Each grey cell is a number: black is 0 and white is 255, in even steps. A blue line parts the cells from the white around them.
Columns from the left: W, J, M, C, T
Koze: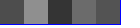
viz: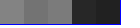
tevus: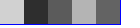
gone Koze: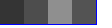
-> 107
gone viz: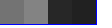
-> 123
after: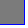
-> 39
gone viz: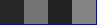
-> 123

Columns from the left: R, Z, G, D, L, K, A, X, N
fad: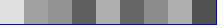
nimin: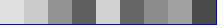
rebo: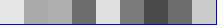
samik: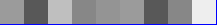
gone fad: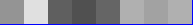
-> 141
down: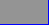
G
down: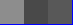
A
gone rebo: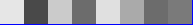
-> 176
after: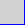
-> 101
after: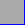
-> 176

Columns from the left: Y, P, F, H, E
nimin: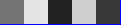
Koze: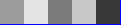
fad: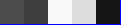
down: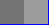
Y
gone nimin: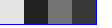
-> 207
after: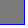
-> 200
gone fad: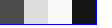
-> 62
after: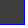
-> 249

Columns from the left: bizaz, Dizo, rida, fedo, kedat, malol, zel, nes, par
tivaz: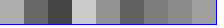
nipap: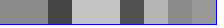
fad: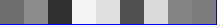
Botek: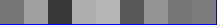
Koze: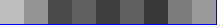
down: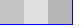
kedat
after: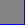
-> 124

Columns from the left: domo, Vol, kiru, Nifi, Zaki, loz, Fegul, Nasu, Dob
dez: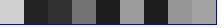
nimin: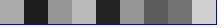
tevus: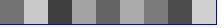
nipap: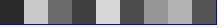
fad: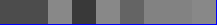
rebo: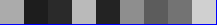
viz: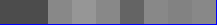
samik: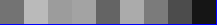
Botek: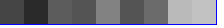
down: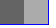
loz
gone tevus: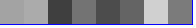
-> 201
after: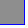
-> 92
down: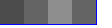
loz
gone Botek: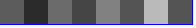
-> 194

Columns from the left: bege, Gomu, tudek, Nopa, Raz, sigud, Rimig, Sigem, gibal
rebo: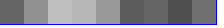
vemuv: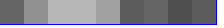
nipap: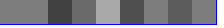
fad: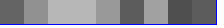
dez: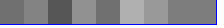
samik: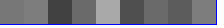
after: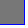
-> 125
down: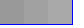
Raz
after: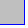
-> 183

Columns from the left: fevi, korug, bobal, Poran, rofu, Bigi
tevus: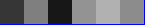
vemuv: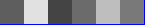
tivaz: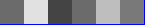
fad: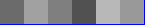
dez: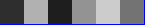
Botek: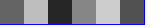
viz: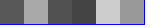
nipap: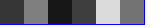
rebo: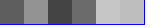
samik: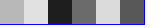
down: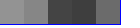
Poran
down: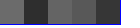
fevi
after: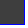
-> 219
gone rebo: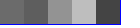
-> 198
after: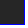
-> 134

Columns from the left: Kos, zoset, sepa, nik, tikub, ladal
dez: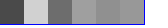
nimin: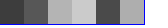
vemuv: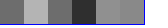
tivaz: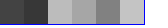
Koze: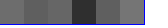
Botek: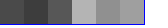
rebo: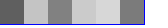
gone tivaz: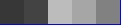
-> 196
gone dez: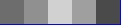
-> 152
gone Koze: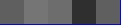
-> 102
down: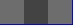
Kos
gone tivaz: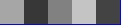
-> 188

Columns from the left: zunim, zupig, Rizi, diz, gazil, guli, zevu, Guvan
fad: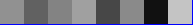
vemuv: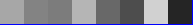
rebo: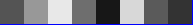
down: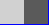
zevu
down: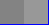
zupig

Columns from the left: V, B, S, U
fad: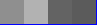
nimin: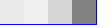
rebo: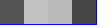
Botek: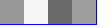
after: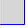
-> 130
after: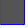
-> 193
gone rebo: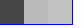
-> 84
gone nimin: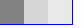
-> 239
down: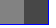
U
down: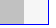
B

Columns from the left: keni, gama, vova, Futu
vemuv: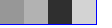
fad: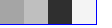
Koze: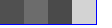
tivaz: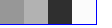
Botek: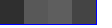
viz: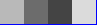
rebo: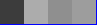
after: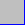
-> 47
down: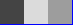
Futu
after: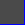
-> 211
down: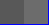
gama
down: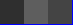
vova
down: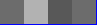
gama
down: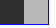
keni

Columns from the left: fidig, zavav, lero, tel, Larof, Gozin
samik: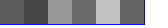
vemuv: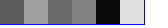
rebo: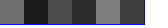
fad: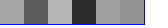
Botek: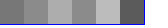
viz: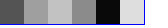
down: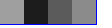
zavav
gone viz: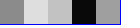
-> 84
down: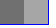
fidig
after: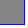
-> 9
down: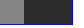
tel
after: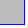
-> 91

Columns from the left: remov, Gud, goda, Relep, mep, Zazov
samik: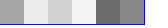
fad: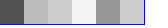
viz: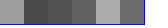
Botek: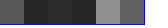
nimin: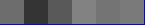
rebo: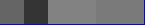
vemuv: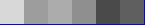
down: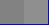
Relep
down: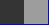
Gud
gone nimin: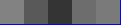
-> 116

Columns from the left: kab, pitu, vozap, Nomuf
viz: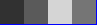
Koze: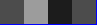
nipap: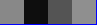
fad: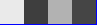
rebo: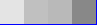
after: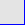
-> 192
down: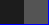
vozap
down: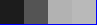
vozap
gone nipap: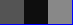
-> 143
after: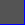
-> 143

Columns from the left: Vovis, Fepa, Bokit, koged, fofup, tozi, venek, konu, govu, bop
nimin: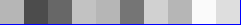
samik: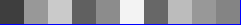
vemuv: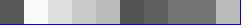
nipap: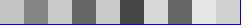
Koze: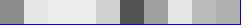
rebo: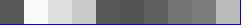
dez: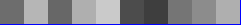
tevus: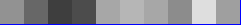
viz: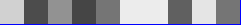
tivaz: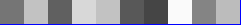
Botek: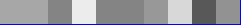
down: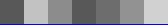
Vovis
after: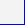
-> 103
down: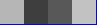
Vovis
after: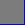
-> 188
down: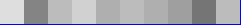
bop
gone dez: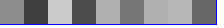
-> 109
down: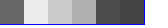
koged

